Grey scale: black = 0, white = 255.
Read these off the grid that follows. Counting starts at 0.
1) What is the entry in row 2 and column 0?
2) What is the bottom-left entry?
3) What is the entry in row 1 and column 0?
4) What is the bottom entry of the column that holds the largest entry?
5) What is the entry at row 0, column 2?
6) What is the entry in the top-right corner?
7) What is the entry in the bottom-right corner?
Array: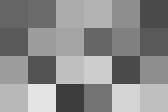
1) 156
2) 184
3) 89
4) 228
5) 171
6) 74
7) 191

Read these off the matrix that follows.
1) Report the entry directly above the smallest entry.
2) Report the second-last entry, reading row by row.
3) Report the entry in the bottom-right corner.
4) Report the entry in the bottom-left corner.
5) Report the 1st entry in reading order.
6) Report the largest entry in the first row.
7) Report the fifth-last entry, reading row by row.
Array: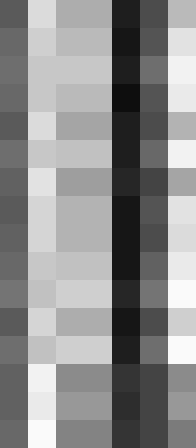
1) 30
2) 68
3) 123
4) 104
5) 90
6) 219
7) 131

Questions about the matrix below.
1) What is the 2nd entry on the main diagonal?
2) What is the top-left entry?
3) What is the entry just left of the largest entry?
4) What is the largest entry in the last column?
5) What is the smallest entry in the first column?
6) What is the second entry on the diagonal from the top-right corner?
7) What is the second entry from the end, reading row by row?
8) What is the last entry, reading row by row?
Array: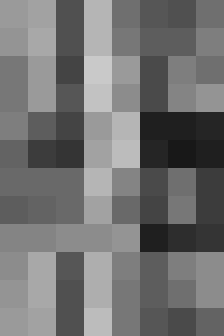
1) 168
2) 154
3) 68
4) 148
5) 93
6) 93
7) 74
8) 99

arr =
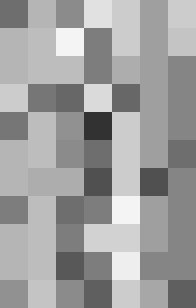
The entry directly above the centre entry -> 50
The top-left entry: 110
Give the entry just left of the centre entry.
139
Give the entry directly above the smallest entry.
218
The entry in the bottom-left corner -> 145
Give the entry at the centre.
110
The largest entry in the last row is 204
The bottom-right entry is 95
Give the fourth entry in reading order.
225
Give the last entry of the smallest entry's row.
133
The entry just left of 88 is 189
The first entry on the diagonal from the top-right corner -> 204
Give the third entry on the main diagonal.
189
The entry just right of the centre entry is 204
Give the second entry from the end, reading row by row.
167
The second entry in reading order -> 181
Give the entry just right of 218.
103
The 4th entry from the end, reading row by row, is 95

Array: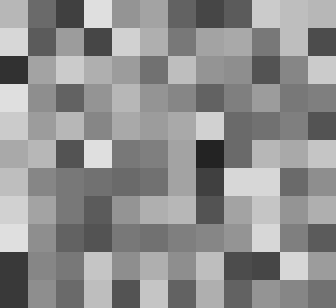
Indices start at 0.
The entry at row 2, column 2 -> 203
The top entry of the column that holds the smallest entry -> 70
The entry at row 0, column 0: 183
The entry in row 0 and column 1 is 106
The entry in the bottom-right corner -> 113
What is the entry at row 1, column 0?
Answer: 215
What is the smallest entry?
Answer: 35
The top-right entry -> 183
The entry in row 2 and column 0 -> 49
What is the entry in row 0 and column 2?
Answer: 64
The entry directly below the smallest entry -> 64
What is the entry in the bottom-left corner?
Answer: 57
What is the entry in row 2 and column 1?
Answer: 163
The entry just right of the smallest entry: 106

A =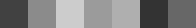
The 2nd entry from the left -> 139
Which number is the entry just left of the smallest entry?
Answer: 175
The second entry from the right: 51

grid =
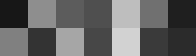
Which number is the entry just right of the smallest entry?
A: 142
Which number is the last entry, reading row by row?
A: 43
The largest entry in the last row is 210
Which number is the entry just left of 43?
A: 58

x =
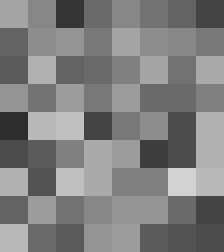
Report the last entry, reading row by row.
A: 76
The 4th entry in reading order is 106
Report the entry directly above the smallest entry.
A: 148
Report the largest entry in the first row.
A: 164
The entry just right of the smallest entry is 185
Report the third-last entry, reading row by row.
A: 91
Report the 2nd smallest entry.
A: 53
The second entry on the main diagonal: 141
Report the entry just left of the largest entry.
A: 128
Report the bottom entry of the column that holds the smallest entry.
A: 185
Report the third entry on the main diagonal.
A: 99
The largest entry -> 210
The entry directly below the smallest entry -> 76
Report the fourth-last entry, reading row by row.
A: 156
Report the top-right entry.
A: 68
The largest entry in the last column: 185
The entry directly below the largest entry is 106
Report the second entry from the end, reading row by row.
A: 83
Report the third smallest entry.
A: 61

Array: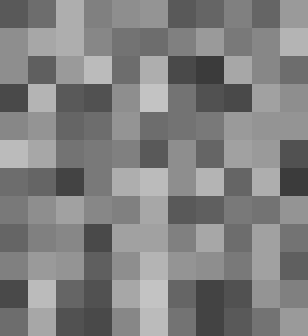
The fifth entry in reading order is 142
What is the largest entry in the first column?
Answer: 187
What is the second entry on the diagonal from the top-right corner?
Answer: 135
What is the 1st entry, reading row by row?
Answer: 89
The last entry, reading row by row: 154
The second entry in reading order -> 109
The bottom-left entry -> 109
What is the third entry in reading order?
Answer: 174
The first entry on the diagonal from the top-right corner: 154
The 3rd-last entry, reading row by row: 89
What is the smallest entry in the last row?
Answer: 67
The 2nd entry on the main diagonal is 167
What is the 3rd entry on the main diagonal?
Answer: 154
